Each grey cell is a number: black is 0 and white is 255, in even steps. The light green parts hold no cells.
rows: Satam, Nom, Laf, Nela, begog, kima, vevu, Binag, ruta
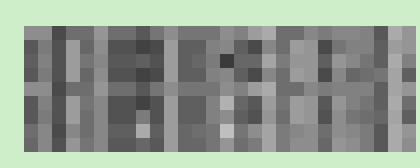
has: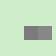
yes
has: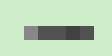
yes
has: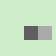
yes
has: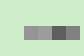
no
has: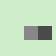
yes
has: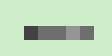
no

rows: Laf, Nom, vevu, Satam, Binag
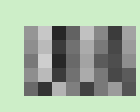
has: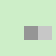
yes
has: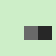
no

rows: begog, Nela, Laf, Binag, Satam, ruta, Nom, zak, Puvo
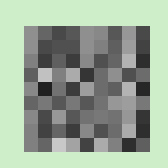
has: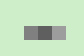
yes
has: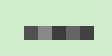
no
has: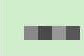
yes
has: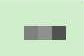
no

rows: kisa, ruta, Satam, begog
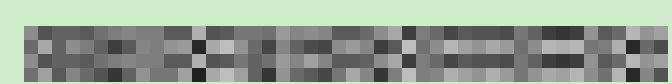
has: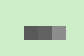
yes
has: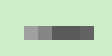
yes
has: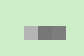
yes
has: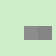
yes
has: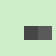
yes
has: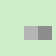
yes

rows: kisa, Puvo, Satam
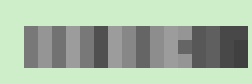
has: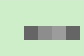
yes
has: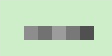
no
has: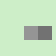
yes

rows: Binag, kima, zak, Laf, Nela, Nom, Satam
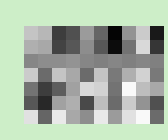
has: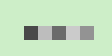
yes
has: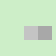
yes
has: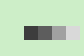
yes
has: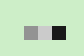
yes
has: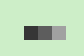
no
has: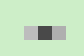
no
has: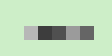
yes

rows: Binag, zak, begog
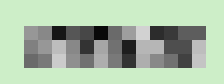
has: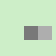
no
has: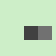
no

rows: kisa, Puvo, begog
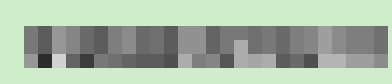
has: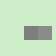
yes
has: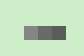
yes
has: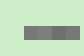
no

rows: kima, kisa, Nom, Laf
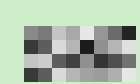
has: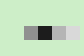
no
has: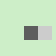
no
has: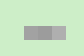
yes
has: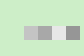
yes
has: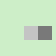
no
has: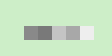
no

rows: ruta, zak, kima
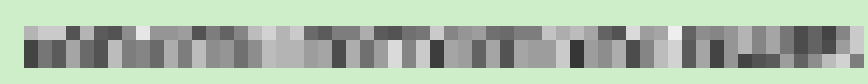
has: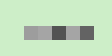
no
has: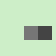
no
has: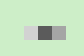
yes
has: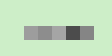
no
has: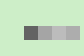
no
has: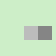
no

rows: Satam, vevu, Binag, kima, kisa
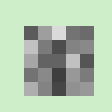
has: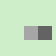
yes
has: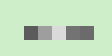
yes
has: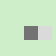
no
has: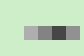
yes
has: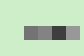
no
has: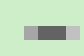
yes

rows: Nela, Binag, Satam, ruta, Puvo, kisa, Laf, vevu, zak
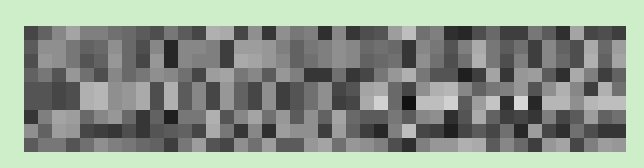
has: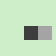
yes
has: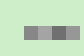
yes
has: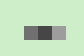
yes
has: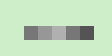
yes
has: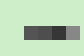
no

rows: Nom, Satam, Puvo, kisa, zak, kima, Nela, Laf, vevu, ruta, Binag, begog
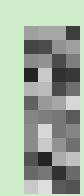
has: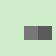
yes
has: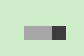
yes

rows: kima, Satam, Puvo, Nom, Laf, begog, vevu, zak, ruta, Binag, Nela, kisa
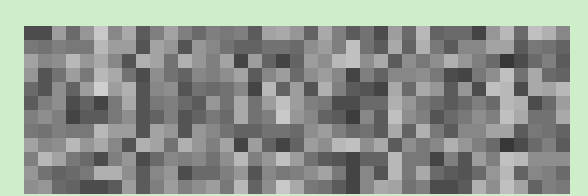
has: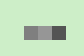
yes
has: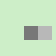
yes
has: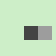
yes
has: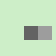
yes

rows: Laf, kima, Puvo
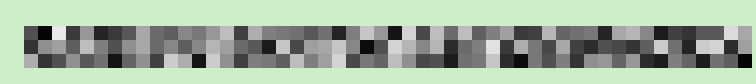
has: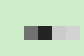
yes
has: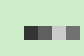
yes

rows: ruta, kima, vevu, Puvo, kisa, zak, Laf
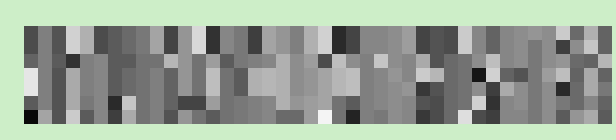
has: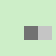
no
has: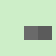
no

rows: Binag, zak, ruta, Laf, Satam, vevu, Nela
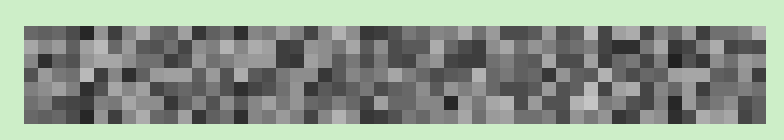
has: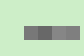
yes
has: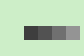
no
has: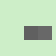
yes
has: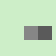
no
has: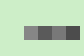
no
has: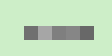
no
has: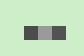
yes

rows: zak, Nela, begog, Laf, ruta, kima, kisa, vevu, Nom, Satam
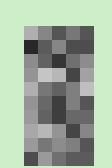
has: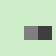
no
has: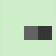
yes
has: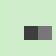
no

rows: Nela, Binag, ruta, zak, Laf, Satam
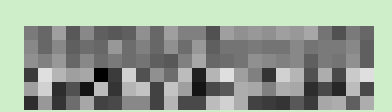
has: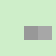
yes
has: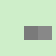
yes
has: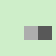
no
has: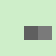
yes
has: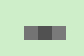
yes
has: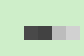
no

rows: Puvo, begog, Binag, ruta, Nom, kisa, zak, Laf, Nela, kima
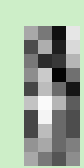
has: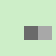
no
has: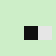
yes
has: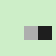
yes
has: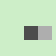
yes
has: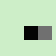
yes
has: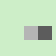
yes

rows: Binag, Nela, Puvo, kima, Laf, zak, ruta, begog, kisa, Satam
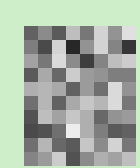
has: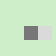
yes
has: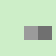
yes
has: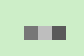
no
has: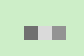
yes
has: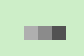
no

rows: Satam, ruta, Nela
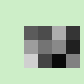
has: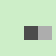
yes
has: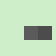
yes
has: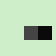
yes
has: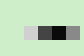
no
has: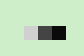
yes
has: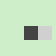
no
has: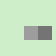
yes

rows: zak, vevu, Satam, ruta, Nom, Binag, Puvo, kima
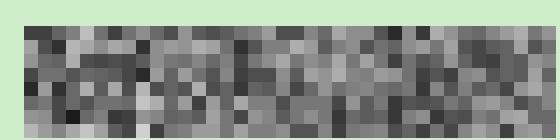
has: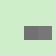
no
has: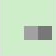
yes
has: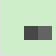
no
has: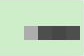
yes
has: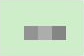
yes
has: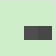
yes

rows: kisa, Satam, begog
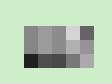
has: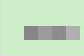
yes
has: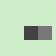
no
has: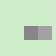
no

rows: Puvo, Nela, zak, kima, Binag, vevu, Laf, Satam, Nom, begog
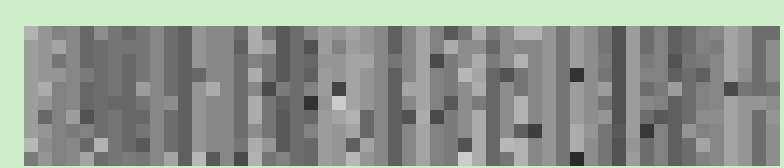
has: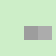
yes
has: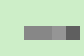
no
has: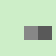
no
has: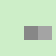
yes

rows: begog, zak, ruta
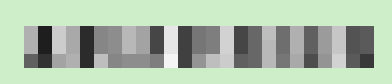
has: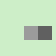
no
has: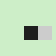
yes
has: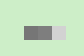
yes

